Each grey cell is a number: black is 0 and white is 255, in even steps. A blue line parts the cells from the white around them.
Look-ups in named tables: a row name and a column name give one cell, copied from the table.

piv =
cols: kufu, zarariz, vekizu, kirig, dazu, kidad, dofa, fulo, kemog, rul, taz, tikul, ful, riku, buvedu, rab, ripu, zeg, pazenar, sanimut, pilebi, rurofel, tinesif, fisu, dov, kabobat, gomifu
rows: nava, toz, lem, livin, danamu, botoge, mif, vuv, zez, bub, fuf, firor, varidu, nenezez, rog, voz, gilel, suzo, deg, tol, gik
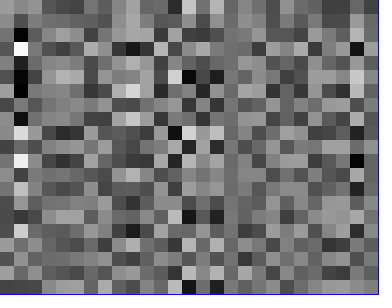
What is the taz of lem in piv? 164
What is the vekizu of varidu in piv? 122
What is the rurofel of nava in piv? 107
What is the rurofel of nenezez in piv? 139
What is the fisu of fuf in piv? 160
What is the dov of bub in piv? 94
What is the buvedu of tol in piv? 135
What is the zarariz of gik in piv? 70

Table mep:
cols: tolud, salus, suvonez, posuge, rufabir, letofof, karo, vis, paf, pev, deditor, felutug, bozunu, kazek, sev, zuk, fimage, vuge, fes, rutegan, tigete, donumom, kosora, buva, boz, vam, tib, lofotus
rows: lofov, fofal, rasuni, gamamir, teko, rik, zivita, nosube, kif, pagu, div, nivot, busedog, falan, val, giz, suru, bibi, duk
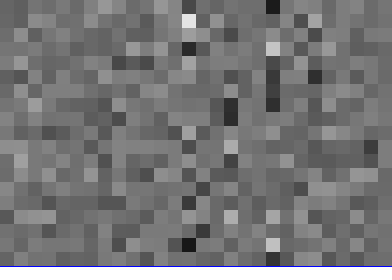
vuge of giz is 110
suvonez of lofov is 116
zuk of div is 116
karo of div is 89
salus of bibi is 102
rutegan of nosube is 47
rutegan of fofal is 97
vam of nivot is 97
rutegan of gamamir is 196
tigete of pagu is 102
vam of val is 88
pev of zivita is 98
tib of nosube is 125
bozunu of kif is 132
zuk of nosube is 86
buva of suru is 93
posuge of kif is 114
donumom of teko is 147
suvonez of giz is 145

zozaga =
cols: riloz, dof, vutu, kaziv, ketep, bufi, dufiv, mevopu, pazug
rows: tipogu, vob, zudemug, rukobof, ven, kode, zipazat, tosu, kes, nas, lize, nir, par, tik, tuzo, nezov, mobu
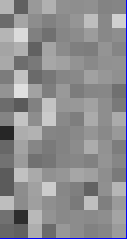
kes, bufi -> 126
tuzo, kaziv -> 143
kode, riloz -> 124
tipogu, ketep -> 144
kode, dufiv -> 161
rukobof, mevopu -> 148
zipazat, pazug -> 112
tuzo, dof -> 140
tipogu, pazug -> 133
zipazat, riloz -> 147
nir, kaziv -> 118
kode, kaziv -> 119
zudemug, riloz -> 181
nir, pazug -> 134
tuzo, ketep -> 137
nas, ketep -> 131
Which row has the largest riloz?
tuzo

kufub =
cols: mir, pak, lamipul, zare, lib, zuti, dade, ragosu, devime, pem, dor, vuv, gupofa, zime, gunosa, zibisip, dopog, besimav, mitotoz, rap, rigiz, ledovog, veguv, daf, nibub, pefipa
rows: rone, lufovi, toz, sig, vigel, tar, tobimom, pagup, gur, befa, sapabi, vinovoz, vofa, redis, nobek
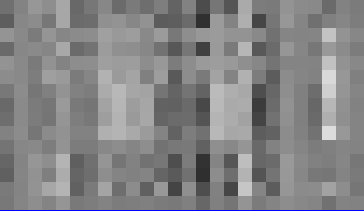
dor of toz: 137
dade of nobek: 125
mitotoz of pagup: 60
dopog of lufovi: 131
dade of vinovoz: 112
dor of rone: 110
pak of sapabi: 135
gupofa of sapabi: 120
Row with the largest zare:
redis

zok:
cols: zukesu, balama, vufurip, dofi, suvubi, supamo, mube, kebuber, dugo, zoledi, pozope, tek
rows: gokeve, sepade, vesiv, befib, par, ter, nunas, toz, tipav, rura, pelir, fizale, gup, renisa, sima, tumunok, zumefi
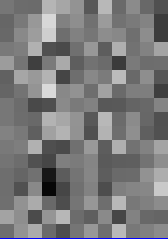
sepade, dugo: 114
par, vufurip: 63
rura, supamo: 146
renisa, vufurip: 137
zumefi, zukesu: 110
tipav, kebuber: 184
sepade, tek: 60
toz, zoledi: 100
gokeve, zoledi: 139
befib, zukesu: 121
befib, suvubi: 74
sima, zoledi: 120
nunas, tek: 62
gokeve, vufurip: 107
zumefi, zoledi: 120
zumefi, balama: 147
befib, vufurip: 177
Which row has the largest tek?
renisa

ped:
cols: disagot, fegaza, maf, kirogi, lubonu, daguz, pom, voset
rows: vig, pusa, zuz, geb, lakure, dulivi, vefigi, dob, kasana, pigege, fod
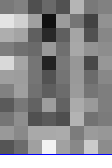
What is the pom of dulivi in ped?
107
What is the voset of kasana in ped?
123
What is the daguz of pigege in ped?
124
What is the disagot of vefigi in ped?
129
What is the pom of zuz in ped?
81
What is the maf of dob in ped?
98
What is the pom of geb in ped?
147
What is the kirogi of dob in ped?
157
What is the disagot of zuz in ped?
174
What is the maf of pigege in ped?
169
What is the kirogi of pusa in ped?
16
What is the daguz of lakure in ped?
151
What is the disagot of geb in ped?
125
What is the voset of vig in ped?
129
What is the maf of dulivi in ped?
117
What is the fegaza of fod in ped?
108
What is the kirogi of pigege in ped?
169
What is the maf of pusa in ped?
160
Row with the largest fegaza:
pusa

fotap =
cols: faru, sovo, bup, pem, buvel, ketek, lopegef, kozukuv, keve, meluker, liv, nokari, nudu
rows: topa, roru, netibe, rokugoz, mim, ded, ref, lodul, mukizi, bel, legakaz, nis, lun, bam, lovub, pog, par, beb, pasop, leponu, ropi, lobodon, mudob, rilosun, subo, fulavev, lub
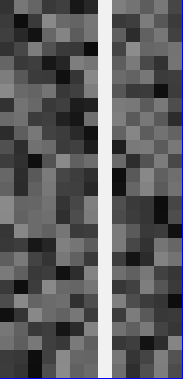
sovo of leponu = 96
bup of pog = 107
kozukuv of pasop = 241
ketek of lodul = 28
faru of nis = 61
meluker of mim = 122
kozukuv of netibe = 241
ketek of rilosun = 43
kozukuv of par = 241
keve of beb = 122
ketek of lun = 61
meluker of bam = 102
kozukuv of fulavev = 241
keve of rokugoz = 68
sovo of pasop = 121
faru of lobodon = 76

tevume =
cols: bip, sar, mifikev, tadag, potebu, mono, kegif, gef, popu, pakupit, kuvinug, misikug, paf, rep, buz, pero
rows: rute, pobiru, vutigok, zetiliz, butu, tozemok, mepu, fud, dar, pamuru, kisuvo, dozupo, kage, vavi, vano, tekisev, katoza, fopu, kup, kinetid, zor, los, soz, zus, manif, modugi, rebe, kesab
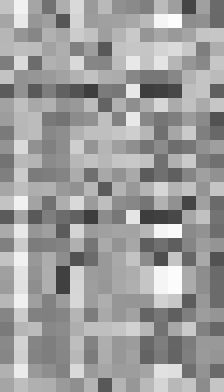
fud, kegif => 187
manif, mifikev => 133
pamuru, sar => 183
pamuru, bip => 122
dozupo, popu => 197
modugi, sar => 207
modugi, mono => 184
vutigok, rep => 164
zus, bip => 122
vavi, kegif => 183
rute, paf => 158
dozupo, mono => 183
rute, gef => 185

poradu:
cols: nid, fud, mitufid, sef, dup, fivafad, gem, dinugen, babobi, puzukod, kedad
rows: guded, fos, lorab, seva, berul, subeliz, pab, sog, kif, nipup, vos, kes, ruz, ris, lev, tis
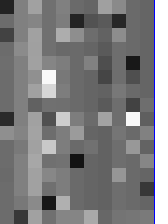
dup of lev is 176
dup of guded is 128
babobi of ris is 110
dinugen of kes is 98
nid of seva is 108
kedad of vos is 99
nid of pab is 108
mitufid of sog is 97
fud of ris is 128
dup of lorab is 173
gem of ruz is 101
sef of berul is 133

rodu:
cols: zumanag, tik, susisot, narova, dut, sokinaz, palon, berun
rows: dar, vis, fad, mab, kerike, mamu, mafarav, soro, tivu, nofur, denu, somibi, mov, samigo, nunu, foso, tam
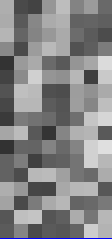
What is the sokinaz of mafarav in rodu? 157
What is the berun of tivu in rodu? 214
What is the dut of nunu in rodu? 183
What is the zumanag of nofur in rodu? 166
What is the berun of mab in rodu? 124
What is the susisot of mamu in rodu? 208
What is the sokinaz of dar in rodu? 131
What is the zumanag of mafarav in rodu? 83
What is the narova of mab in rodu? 185
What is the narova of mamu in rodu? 149
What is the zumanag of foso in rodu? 86
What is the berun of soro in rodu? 190
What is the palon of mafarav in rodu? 145

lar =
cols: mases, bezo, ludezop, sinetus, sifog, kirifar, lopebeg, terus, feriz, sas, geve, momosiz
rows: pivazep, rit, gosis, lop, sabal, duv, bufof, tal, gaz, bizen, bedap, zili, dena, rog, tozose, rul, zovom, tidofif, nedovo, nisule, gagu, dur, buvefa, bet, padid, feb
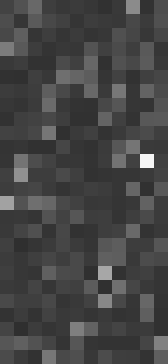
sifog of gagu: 67
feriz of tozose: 53
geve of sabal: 91
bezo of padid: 96
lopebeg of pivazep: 55
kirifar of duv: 101
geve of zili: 245
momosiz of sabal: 57
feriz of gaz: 64
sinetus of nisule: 96
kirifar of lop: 55
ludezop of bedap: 49
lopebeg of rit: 61
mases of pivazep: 67
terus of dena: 52
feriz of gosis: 80
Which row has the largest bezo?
dena

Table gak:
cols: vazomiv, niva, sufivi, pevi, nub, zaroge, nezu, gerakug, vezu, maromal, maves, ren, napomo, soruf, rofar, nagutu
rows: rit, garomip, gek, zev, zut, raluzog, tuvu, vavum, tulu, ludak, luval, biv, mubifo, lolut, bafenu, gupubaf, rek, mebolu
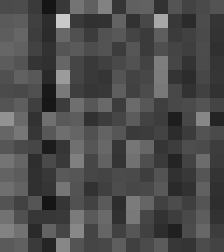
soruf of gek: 65
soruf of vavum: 75
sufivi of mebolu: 58
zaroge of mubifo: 86
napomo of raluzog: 52
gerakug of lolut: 64
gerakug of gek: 82
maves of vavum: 87
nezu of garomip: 49
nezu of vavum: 87
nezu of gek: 60
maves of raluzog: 71
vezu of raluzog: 84
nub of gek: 104
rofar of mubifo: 85
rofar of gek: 74
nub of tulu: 89
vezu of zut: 73
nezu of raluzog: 57
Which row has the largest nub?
garomip

